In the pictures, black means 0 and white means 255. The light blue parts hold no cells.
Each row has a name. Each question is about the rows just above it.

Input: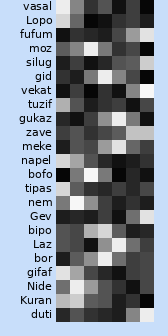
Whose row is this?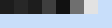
Gev
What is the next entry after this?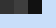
[71]
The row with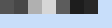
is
bipo
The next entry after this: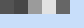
[62]

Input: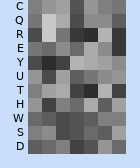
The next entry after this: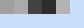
[66]
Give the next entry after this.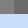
[170]
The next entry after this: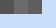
[160]

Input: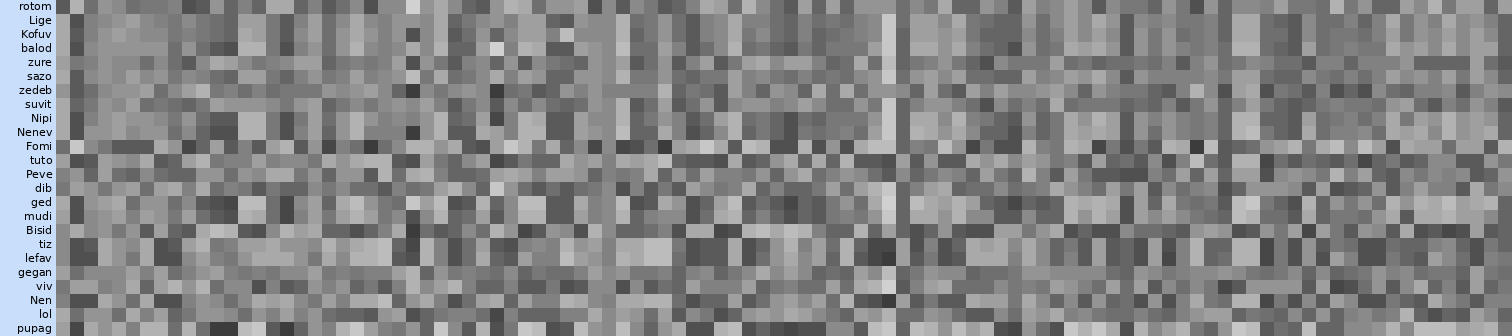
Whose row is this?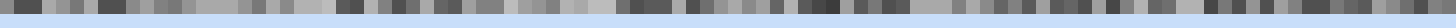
lefav
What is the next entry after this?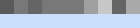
[169]

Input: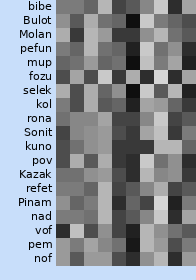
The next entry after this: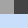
[68]
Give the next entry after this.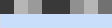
[89]
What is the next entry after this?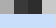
[113]
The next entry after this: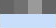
[113]
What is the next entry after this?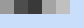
[57]
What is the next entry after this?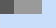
[77]

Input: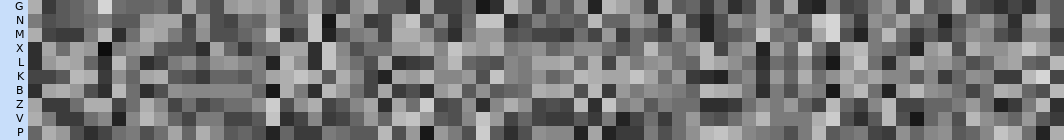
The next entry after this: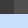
[47]
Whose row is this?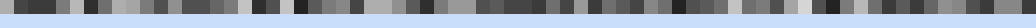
M
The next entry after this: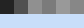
[90]

